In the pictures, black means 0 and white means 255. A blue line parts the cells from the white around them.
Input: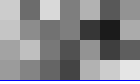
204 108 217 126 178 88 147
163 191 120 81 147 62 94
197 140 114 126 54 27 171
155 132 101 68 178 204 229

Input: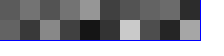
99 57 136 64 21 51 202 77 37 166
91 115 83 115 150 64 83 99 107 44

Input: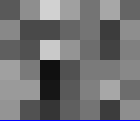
89 142 209 160 116 167 101
95 81 201 148 109 66 128
136 73 73 101 116 60 142
148 81 53 95 116 60 142
154 154 22 89 128 167 109
160 122 16 81 122 122 136

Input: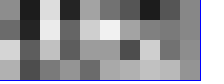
107 36 235 101 207 241 163 128 122 135
141 28 221 36 163 114 85 28 85 135
213 93 193 93 156 156 77 207 114 141
177 77 122 148 107 169 177 193 185 148

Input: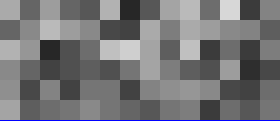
101 137 186 157 137 72 66 170 125 170 157 137 131 94
170 101 157 101 87 178 39 87 164 186 109 215 59 131
143 72 131 66 117 117 66 131 143 150 137 72 66 109
164 94 109 117 137 117 101 87 117 125 59 109 87 117
137 101 66 80 94 80 117 164 125 94 80 157 46 72
178 150 39 80 109 192 207 164 94 192 59 109 59 125

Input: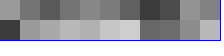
59 154 169 184 177 198 206 103 109 141 184
154 116 89 116 135 123 96 59 75 148 129
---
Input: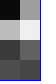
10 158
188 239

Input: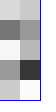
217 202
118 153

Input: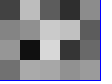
66 189
132 144

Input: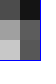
76 20
160 92

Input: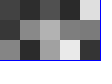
66 45
55 137

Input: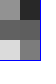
146 40
97 94

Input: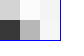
212 251
56 183
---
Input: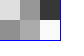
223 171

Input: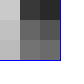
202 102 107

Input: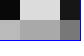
8 169

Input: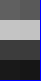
96 194

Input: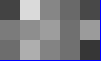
67 142 131

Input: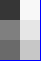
54 230

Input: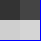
51 213

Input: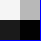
245 2
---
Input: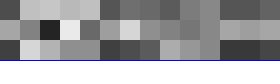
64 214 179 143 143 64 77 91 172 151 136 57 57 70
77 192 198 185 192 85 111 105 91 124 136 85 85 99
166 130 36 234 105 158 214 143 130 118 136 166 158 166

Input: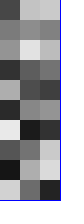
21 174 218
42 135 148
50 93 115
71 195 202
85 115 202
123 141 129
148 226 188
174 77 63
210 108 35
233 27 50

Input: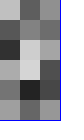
49 206 165
87 130 109
116 35 71
159 102 151
172 213 79
192 94 144

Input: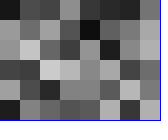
22 76 68 142 55 41 35 116
29 130 102 83 90 176 55 176
68 62 203 183 136 168 68 109
148 196 102 62 148 29 136 176
154 109 160 83 14 96 122 168
160 76 41 130 130 90 183 122

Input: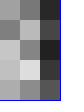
127 186 70
161 120 40
173 140 85
192 221 55
198 133 33

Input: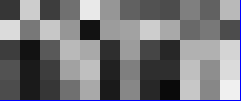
54 205 61 112 233 150 97 82 76 127 97 185
61 18 89 185 169 46 156 69 39 177 177 212
76 26 54 112 169 26 135 39 10 199 135 240
82 26 61 162 191 33 127 46 46 191 142 219
219 120 199 150 18 156 162 205 169 105 120 76

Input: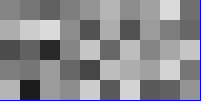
76 97 41 133 197 103 189 133 167 197
125 118 155 103 70 189 173 161 211 118
133 118 97 125 148 181 140 161 218 111
173 204 218 140 82 173 82 155 125 103
181 28 155 140 204 89 211 89 97 148
